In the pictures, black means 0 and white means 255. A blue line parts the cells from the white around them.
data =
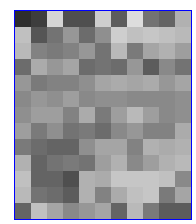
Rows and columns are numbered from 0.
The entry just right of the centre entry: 158
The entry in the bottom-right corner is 92
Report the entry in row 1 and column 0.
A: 192
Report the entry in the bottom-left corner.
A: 100
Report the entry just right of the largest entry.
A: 115
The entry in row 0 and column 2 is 213
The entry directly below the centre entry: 108
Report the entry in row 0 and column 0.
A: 46
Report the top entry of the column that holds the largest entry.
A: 221
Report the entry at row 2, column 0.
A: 185
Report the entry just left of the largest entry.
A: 92
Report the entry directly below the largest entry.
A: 192
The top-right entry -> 177
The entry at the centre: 122
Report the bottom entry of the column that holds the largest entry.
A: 185
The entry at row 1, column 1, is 85

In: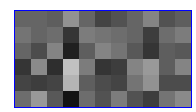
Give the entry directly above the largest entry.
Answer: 32
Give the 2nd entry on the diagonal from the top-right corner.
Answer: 109
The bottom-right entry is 138
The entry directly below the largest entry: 180
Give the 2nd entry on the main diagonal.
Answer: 101
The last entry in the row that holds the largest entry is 132
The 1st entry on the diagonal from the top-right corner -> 94
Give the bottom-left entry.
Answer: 109
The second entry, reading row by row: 101
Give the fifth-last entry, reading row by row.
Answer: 124
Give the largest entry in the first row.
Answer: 146
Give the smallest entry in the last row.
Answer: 19
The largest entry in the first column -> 116
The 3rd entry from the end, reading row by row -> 61
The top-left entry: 101
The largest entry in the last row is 153
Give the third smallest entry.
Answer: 46
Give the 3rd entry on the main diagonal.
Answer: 132
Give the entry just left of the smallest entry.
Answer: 88
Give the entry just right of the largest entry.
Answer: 124

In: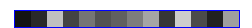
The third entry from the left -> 192
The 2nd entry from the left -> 41
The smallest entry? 19
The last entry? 159

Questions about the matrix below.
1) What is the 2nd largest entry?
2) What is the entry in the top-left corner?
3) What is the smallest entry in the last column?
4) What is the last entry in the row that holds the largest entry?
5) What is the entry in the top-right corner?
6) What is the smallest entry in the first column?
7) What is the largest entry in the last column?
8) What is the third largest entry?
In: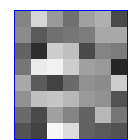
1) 240
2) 132
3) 38
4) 82
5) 74
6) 82
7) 205
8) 234

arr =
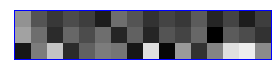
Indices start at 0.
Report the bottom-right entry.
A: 139
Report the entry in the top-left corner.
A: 146
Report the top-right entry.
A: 62
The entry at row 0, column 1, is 84
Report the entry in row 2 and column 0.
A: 23
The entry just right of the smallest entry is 91
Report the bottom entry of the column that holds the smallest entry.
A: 132
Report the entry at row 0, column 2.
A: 56
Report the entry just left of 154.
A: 7
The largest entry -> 237
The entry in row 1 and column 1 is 110
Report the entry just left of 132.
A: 50
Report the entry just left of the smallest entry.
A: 103

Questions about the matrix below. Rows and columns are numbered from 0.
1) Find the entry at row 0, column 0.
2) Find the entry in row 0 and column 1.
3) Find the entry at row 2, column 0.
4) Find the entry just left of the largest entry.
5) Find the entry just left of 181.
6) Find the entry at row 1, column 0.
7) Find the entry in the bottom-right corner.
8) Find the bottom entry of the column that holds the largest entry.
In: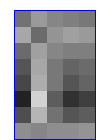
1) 114
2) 154
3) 107
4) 34
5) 78
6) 167
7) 148
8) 134
